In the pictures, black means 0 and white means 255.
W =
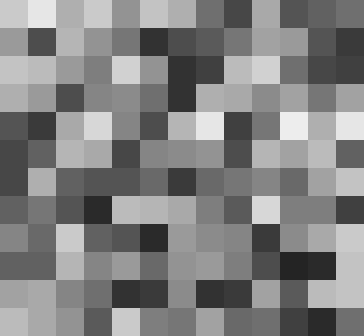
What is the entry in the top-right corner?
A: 111
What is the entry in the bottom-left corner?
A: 187
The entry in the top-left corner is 202
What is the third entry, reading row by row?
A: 175
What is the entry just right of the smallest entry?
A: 42
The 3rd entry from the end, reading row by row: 64
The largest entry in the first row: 230
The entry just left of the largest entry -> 118
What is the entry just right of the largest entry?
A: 175
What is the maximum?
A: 237
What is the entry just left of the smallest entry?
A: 77
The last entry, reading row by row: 111
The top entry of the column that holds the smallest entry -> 84
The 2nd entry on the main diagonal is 77
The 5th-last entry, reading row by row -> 105
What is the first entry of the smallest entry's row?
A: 97
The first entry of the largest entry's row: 84
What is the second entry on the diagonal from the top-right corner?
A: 84
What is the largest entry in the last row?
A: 202
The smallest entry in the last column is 58
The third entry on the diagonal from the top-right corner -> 111
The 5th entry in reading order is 147
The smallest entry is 36
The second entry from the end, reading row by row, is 42

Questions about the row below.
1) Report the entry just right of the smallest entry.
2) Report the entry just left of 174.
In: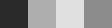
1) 174
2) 42

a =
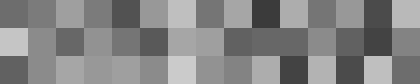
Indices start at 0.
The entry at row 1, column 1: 139
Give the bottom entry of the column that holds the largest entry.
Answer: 203
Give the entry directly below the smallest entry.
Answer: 103
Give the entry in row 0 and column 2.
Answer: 159
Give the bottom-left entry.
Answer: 97
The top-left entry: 109
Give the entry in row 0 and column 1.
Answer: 123
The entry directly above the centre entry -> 117
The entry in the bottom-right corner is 109
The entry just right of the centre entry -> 97
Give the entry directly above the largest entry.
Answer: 166
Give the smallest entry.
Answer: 59

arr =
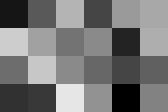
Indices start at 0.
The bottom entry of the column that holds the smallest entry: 0
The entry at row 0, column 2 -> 180
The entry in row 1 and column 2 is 115
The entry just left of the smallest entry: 146
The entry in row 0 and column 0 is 21
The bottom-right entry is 130
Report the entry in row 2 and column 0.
109

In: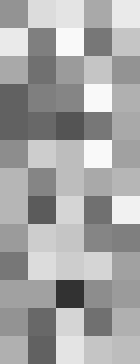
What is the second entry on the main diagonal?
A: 127
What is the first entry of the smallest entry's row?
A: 161
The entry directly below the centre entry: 213
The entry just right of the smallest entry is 141
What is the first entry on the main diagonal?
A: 147
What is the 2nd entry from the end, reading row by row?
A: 197
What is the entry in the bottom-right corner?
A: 189
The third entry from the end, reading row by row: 228
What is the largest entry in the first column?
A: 234
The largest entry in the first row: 234
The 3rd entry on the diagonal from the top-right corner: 155
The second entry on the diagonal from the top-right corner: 119
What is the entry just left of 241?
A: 112
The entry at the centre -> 189
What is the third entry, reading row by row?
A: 228
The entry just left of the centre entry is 133
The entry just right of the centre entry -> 169
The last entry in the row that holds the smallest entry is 155
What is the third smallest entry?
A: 91

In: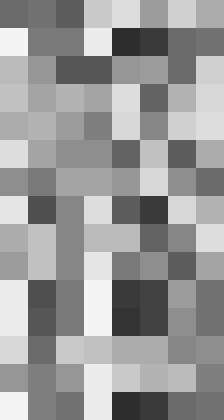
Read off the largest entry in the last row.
244
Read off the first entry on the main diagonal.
107
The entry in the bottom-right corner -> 114
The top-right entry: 172
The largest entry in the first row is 221
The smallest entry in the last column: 107
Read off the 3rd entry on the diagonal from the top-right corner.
156
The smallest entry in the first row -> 93
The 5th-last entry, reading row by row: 236
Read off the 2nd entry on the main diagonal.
121
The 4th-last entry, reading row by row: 45
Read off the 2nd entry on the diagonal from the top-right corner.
107

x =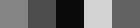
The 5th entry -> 98
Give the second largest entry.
132
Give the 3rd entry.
10
